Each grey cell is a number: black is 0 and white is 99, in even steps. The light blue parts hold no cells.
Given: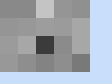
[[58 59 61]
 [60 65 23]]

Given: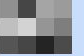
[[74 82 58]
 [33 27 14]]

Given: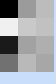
[[93 78 75]
 [10 63 68]]

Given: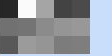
[[44 45 54]
 [34 60 58]]

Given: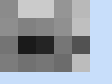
[[55 50 52]
 [45 10 14]]

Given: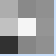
[[75 95 58]
 [19 52 56]]

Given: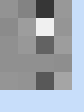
[[54 61 93]
 [56 59 38]]
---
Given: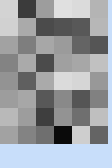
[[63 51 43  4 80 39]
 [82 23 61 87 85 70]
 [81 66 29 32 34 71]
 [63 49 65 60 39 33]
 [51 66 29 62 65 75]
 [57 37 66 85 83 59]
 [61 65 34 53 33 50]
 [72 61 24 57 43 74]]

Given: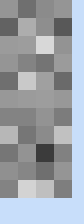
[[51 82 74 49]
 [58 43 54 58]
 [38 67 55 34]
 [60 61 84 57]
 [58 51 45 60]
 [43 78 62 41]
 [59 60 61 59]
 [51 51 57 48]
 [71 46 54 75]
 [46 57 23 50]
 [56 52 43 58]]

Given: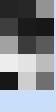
[[ 9 80 43]
 [14 15 57]
 [24 10  9]
 [63 23 35]
 [92 88 73]]

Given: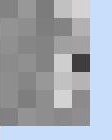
[[50 57 55 53 55]
 [51 59 48 75 82]
 [57 55 49 51 69]
 [56 52 51 62 63]
 [54 56 51 80 24]
 [55 52 59 75 70]
 [55 49 55 82 54]]

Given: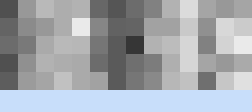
[[36 60 64 75 66 63 35 46 53 71 75 43 77 87]
 [31 59 72 67 69 40 33 42 50 69 85 64 59 64]
 [39 54 59 67 91 52 38 39 63 63 78 56 84 79]
 [42 47 66 72 71 46 35 21 69 73 83 50 82 91]
 [31 56 69 67 66 42 35 43 48 68 83 64 59 66]]

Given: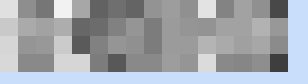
[[84 53 53 83 83 48 34 53 53 61 58 85 53 52 55 24]
 [87 55 46 94 65 38 43 39 57 61 56 88 51 63 56 28]
 [78 66 63 67 40 42 50 58 48 60 58 57 63 63 69 59]
 [83 58 59 79 35 50 58 56 48 60 60 70 66 62 65 54]]

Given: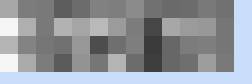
[[95 66 48 35 57 46 70 42 24 40 43 61 47]
 [65 48 47 36 42 50 49 54 44 41 42 47 44]
 [95 68 47 69 64 72 60 48 27 65 60 59 46]
 [70 51 46 44 59 30 43 49 23 40 48 49 46]]
